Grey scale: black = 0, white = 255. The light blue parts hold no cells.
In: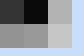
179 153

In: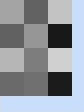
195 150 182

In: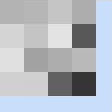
173 227 162 208

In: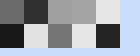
230 230

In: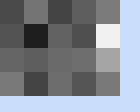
122  78 105  67

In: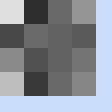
148  98  81 190

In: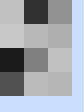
147 184  28

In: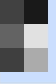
24 99

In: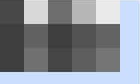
233  82  70
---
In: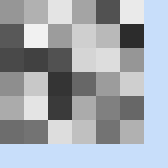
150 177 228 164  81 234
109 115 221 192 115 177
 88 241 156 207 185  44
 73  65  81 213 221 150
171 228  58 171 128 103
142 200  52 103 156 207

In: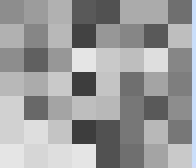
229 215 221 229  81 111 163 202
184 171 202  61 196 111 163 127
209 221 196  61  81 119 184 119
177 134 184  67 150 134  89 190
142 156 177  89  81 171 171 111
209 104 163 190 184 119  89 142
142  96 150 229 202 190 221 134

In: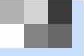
254 132 104
177 212  59

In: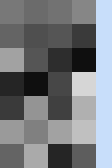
154 128 162 192
120 107 114 134
100  79  85  58
 37  15  71 214
 58 148  64 176
162  85  45  15
100 170  37  93

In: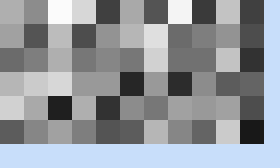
175 140 251 215  64 169  84 244  58 195  64
182 203 215 153 153  38 153  44 140  92 100
161  84 188  77 147 182 223 107 126 147  77
107 126 175 119 134 119 209 113 113 195  50
 92 134 161 126  84  92 182 134 100 203  24
209 169  31 175  50 140 119 161 153 161  77

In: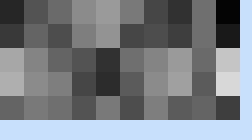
175 140 126  70  44  91 140 160  91 217
 99 120 112  83 120  77 126  91  99  63
 38  83 105 140 154 120  70  50 112   4
167 132  99  83  50 112 132 154 105 197
 57  99  77 126 147  70  77  63 112  25

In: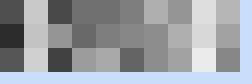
 44 194 149 106 126 134 141 175 215 162
 80 201  72 112 112 126 175 149 223 182
 86 208  65 155 169 100 141 162 235 134

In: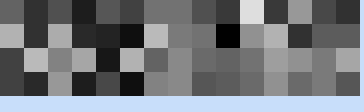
178  49 172  41  35  15 186 122 114   1 145 178  49  92  92
 65  41 152  29  72  15 130 137  86  92 106 145 106 122  86
 65 186 130 166  23 178  99 137 106  99 114 158 145 122 166
 99  49  80  29  86  65 114 114  80  57 222  57 152  72  49

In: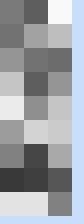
122  94 249
156 211 203
235 143 197
114 162 190
129  70 169
197  94 149
227 227 129
149 114 108
 57  63  86
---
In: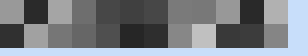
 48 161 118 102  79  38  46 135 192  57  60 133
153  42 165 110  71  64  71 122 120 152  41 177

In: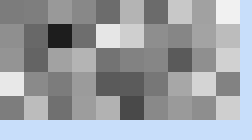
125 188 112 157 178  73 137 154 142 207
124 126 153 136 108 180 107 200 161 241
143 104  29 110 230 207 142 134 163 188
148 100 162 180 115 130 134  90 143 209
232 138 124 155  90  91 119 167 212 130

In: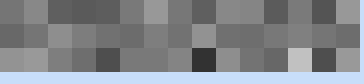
147 153 126 110  78 121 121 132  50 142 115 103 193  78 153
117 136  95  90  93 121 152 119  95 136 133  91 122  84 152
104 117 142 125 113 108 126 114 146 112 110 120 128 117 109

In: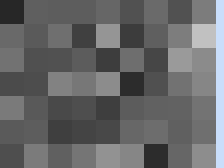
 78 123  96 117 146 134  44 102 141
 39  95  93  93 102  81 106  81 124
105  90 111  64 149  60  95 125 193
114  80  81  92  61 110  70 154 139
 75  77 130 119 140  44  80 114 134
122  89  73  78  62  92  97  98 115
 90  93  63  68  72 103 109  96 111

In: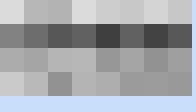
202 185 146 180 174 155 156 153
219 183 179 219 205 200 212 199
130 109  87  97  63  97  67  88
172 165 181 183 151 165 146 159

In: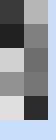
223  44
 58 182
 33 128
209 110
146 119
